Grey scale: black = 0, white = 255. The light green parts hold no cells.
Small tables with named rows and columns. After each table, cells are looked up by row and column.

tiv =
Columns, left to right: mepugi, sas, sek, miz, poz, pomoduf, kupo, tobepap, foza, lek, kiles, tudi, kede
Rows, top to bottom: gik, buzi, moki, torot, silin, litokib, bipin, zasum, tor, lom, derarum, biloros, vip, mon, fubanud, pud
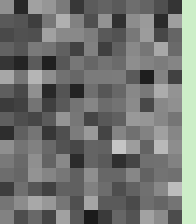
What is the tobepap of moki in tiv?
89
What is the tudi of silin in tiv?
124
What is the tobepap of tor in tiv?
88
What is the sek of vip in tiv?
147
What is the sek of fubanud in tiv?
168
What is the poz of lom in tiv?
79
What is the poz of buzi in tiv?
176
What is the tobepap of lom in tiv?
68
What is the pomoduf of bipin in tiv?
35
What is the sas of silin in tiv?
36
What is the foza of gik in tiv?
90
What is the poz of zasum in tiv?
89
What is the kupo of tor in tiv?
69

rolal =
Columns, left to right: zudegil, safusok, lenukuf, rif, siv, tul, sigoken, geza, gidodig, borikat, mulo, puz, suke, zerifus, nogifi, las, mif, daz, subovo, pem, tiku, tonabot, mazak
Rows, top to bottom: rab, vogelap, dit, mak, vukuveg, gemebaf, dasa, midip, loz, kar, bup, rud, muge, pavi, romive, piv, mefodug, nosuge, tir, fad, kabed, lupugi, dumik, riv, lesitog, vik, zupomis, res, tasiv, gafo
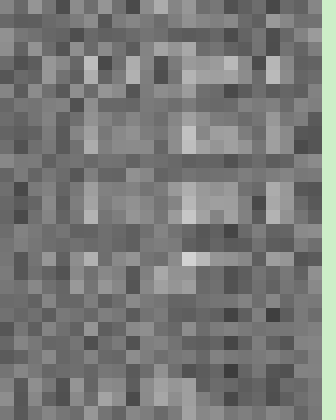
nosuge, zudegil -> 116
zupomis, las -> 102
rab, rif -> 117
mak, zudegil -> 142
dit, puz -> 111
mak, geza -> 139
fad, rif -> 99
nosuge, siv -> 106
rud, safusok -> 122
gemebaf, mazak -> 108
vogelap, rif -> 106
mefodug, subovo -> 126
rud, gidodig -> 114
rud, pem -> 93
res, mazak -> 121

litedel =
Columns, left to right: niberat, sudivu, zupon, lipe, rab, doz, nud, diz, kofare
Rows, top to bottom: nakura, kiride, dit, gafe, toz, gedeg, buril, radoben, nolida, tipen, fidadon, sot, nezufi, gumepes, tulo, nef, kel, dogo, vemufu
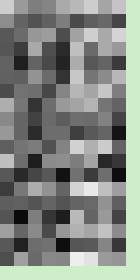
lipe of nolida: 106
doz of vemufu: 238
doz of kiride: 74
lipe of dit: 157
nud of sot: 164
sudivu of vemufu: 159
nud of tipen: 89
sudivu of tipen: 101
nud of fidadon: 176
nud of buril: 165
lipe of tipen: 109
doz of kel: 177
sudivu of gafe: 61
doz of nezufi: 113
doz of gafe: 191
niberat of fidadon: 95
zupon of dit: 151
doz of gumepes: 211
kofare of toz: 58
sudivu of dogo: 33
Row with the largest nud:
gumepes

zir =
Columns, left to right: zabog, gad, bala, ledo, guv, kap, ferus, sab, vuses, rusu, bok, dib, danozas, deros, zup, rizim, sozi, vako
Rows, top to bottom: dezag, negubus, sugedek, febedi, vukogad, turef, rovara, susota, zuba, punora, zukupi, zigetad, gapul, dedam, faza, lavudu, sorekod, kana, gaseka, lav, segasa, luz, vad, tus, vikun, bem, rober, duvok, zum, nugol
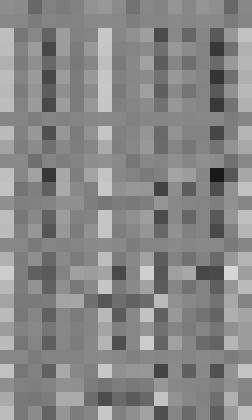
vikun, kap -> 125
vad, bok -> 194
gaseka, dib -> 93
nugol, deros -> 106
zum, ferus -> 109
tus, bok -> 148
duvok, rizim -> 127

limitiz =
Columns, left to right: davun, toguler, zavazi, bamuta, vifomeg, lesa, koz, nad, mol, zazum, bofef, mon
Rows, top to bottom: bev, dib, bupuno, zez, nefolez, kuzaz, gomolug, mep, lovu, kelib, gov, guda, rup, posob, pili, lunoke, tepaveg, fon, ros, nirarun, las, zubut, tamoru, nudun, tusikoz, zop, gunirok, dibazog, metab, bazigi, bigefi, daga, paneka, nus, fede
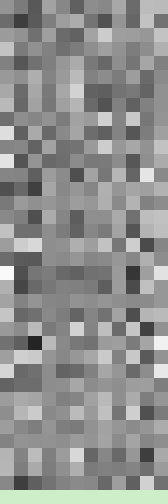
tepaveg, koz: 135
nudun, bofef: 65
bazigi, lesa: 187
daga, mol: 139
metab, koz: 162
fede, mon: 113
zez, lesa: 124

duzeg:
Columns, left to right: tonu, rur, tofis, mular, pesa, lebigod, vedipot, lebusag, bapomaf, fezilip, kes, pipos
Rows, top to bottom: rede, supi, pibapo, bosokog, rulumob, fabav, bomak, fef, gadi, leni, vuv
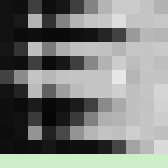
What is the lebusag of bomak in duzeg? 196
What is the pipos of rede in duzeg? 178
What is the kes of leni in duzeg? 197
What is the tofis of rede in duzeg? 63
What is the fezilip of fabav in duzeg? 181
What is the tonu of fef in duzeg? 15
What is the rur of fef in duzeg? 11
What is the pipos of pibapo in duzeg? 181
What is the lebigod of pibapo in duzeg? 15
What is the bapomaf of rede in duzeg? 202
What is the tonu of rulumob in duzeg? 16
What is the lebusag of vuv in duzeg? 27
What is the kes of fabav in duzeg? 195
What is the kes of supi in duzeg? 196
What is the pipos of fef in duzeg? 210
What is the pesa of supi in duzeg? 131
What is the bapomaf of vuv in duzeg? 70
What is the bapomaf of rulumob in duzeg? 205
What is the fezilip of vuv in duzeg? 163
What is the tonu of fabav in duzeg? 66

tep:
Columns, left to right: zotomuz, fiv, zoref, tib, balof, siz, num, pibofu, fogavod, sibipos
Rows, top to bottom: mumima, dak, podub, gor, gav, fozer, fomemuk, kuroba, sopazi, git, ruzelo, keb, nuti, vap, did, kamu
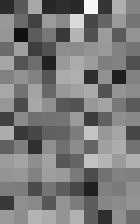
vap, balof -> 93
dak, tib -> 155
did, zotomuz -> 57
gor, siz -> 139
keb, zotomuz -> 156
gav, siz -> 171

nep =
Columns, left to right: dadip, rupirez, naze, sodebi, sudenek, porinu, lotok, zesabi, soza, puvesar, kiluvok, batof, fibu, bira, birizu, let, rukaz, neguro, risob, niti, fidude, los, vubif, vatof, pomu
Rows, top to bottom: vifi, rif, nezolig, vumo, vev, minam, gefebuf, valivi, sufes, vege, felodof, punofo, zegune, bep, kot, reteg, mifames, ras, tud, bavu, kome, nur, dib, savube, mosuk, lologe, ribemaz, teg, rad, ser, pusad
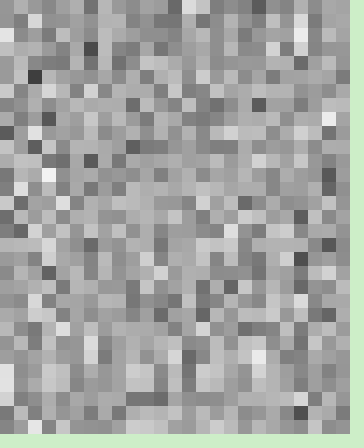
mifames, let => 132
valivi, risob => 91
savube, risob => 126
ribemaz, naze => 155
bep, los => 158
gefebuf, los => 146
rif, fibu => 118
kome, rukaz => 101
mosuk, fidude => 169
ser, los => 79
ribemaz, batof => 138
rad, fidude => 187
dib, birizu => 102
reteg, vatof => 137
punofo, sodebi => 121
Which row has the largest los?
nezolig

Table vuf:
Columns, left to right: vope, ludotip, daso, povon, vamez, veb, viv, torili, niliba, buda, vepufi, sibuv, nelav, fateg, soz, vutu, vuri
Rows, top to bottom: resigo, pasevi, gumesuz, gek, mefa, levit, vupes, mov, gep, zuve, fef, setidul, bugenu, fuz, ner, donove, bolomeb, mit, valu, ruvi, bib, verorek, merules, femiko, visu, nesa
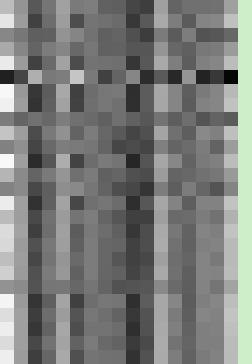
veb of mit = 96
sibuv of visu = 171
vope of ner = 236
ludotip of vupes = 152
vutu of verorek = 134
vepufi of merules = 83
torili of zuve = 103
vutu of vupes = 133
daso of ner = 50
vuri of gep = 91
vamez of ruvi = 152
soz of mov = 130

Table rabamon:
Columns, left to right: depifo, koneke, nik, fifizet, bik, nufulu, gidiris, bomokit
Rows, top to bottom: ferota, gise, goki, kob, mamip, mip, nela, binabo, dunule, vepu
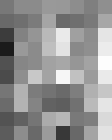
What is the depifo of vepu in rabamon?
92
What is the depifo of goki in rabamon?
60
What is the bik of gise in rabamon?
106
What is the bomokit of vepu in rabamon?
226
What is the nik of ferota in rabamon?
139
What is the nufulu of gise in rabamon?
111
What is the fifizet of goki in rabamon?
185
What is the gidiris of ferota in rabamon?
127
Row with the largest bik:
mip

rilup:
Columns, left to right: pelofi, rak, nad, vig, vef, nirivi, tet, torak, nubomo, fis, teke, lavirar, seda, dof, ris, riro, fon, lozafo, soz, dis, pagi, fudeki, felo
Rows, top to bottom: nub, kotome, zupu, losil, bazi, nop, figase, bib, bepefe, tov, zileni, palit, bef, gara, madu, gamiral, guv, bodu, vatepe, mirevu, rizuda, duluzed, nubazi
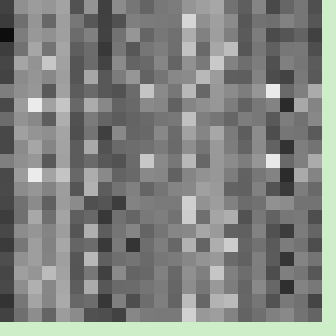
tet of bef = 173
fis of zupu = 150
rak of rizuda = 142
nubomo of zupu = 114
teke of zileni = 113
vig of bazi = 199
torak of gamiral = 56
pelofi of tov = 72

